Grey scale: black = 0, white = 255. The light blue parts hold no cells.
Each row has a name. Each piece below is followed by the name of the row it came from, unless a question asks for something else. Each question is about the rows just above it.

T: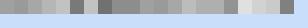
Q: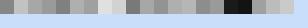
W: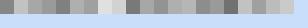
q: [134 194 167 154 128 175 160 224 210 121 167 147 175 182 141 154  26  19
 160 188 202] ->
Q
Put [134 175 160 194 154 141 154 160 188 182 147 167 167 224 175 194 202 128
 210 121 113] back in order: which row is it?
W

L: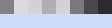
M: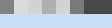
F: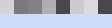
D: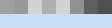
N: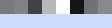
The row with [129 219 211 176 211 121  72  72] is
M
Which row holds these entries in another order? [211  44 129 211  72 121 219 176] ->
L
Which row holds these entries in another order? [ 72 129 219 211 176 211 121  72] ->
M

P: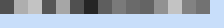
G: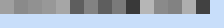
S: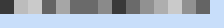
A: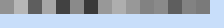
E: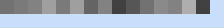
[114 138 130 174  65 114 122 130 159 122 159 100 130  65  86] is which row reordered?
E
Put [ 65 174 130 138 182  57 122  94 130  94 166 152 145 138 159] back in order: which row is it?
G
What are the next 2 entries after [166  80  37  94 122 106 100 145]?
[195 130]
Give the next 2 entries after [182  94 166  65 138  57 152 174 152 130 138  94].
[130 122]

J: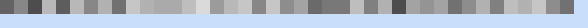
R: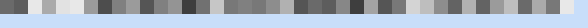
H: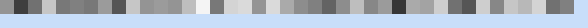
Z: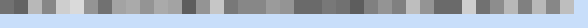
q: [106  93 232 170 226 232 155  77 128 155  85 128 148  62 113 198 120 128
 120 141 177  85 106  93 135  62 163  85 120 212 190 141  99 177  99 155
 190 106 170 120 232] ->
R
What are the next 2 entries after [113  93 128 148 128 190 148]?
[106 106]
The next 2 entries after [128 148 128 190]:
[148 106]

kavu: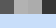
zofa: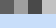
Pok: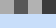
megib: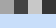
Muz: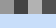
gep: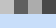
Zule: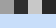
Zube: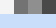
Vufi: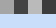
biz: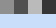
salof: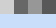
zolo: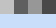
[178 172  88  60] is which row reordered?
Pok
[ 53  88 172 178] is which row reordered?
kavu
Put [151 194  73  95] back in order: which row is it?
zolo
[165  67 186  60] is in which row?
Vufi
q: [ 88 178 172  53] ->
kavu
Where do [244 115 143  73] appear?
Zube
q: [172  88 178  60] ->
Pok

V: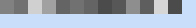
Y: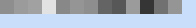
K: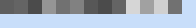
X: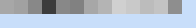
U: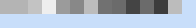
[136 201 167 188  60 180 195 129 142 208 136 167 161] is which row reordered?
X
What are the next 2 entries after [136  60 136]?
[129 167]
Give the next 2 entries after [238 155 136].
[188 113]
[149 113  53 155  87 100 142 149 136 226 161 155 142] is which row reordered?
Y
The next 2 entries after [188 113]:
[107  68]
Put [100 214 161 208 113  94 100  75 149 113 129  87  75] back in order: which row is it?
K

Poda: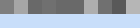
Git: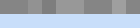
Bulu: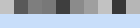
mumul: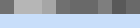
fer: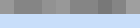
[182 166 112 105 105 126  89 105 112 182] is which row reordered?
mumul
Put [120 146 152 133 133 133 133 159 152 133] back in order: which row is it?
fer
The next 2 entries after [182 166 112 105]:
[105 126]
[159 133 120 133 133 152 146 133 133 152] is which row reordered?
fer
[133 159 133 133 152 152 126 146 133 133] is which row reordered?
Git

